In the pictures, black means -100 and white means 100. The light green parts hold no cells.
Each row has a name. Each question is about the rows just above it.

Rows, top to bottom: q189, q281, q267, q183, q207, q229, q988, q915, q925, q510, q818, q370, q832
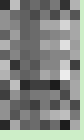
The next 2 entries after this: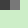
[-42  14]
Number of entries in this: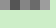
5
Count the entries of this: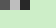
3

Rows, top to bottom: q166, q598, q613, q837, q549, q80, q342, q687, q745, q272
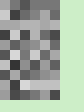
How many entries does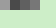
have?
4
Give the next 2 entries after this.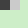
[-42  41]
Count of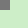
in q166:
4
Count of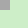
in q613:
3
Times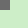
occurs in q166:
0
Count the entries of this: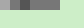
6
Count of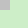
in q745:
3

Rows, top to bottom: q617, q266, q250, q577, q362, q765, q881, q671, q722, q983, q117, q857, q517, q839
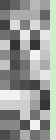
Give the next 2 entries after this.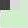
[-2 71]
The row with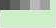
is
q617
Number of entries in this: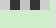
5
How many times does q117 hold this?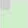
3
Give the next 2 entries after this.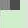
[ 90 -31]
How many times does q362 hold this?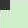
2
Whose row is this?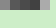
q722

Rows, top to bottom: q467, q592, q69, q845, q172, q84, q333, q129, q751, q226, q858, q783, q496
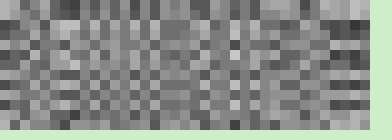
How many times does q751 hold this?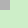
3
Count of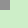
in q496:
8
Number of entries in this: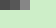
3
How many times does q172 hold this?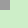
5
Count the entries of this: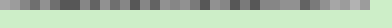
37
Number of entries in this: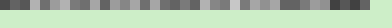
37
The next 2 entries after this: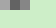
[ 30 -22]

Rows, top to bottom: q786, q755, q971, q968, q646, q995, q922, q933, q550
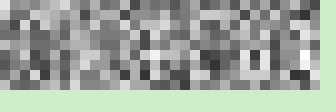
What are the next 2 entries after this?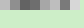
[-22  12]
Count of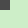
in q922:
2
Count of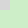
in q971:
4
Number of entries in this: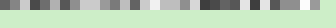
32
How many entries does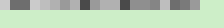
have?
20
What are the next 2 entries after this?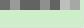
[ 4 -4]

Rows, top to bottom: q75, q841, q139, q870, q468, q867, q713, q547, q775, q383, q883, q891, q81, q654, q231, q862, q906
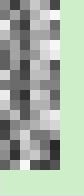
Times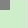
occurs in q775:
2
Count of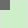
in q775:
2
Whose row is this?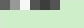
q906
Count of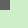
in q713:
1

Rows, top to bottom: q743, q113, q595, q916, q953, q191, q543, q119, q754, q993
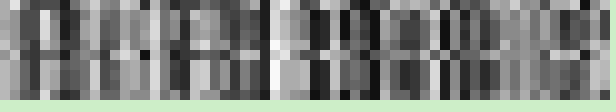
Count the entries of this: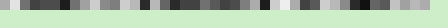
43
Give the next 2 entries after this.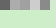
[ 16 -40]

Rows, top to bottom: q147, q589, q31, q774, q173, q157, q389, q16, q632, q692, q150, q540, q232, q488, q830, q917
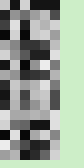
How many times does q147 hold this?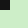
4
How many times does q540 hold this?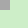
3

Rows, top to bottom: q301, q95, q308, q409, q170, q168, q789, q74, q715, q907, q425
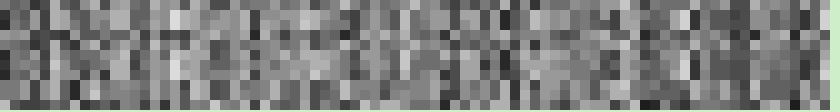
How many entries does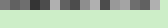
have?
16
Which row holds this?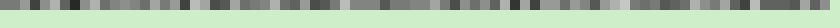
q715
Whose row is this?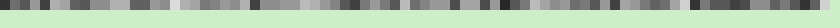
q95
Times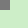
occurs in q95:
8
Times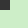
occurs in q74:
4

